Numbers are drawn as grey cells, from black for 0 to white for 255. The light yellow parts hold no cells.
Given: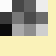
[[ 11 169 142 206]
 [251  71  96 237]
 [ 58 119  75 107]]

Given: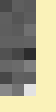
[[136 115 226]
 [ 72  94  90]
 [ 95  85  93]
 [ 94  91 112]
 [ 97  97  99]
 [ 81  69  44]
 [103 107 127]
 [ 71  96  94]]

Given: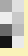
[[ 20 234]
 [169 224]
 [238 201]
 [105 187]]

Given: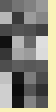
[[207  21 132  82]
 [ 93 116 129 152]
 [184  57 155 133]
 [ 71  84  79  64]
 [ 16 182 104 222]
 [ 54 166 155 219]
 [ 78  94  88  93]
 [193  25 124  75]
 [207  11  84  48]]

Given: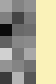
[[ 59 180  86]
 [166 131 145]
 [128  68 120]
 [ 10 105 109]
 [ 97 135 139]
 [209 120 168]
 [147 132 113]]

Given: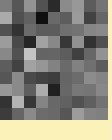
[[ 60 101 138 108 105  86 156 131 128]
 [125  86 147  82  42 139 152  92 116]
 [170  80  97  15 105  93 155  66 102]
 [ 81  50 107  92  92 112 115 134 138]
 [156  73  37 162 136  55 145  50  80]
 [136  81 196 100 101  93  64 103 146]
 [ 93  66 162 150 130 106 129 112  92]
 [ 86 138  74  66  61 101 108 140 132]
 [151 138  94 172  33 103 120 117 136]
 [ 51 179  55 133 104  97  81  95 114]]

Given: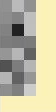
[[142 127 204]
 [145 186 145]
 [141 132 190]
 [130  34 191]
 [124 121 123]
 [150 182  98]
 [ 82 125 181]
 [180  98 150]]

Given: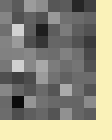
[[108  77  94 103  84 145 102  92]
 [110  90 156 141  86  91  38  64]
 [133  81  98  82 154 112 107  99]
 [111 210  93  30  93 124  94  82]
 [131 155  78  54 102 100  82  58]
 [129 130 136 112 109 129 112  73]
 [119 208 136 168 124 110 117  82]
 [ 79  64  76 155 114  97 108 108]
 [135 100  84 106  85 171 112  84]
 [105  11 149 114 105 102 101 139]]
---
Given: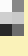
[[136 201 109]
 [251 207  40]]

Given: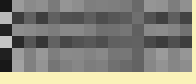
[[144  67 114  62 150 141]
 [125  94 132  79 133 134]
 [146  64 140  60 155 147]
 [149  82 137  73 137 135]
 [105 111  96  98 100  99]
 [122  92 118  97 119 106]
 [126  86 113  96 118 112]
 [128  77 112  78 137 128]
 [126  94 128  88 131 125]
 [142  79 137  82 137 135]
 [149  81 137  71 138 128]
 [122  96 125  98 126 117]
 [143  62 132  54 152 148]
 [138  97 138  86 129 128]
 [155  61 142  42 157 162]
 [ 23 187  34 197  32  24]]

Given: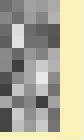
[[170 177  87  85 173 177 140 115 163 110 117]
 [155 132  93 113 131 203 233 196  63 183 201]
 [162 155 107 113 151 168 169 147 133 143 156]
 [126 111 220 225 103  65 138 197 112 202 190]
 [112 134 106  94 137 136  82  65 166  69  68]]

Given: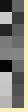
[[101  59  91 106 133 106  69  81  90]
 [ 17 202  36 122 130   3 200 198 181]]

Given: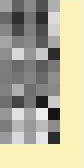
[[175 219 209 169  42 119 143 137 201  20 140  42]
 [ 81  45  75  89 200  90 105 131  29 237 186 229]
 [136 114 127 136 150 124 132 111 115 165 153 158]
 [ 98  47  73 128 216 105 118 176  69 225 184 217]
 [163 104 134 165 141 125 123 130 111 150 123 154]]

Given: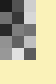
[[206 215 114 191  92]
 [ 82  56 126  97 225]
 [ 27 114  41 146 152]]
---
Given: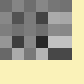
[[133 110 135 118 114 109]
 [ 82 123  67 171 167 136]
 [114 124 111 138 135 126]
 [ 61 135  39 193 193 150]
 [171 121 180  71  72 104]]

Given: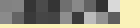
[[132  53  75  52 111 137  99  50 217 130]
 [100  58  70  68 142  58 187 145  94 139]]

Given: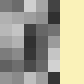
[[107 207 164  67 121]
 [167 158 145  48 177]
 [196  66 103 114 184]
 [178  49  93 155 164]
 [138  54  96 197 124]
 [110  75 104 210  97]
 [138 190 157  52 149]]

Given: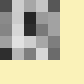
[[205 167 197  87  77]
 [203  38 154 162 138]
 [214  45 121 162 133]
 [225 206 167 126 160]
 [182 126 215 107  46]]

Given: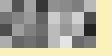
[[ 84 162  54 144 138 125 185 173]
 [132 154  99 204 163 208  78 116]
 [157 129 110 187 151 180  36  77]
 [102 112  99 187 228 107 121 173]]

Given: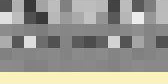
[[176  57 164 189 128 188 189 184  67 188  90 126 186  83]
 [189  80  58 184 154 170 193 148  89 182 236 151 187 223]
 [135 129 125 137 134 136 135 134 130 137 142 132 136 140]
 [ 87 221 109  81 132  91  76  97 210  84 165 133  81 172]
 [135 133 135 137 131 139 136 139 132 137 129 132 136 129]
 [138 130 131 137 135 136 137 134 131 137 139 137 137 139]]
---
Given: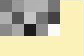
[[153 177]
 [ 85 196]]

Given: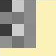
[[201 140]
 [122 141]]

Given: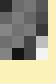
[[108 118]
 [124 103]]

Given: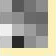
[[ 88 116]
 [141 106]]

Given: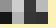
[[205  57]
 [180  54]]

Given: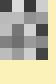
[[219  57]
 [188 145]]

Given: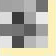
[[164 181]
 [ 58 165]]

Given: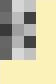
[[213 195]
 [188  65]]

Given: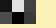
[[225  66]
 [  2  58]]
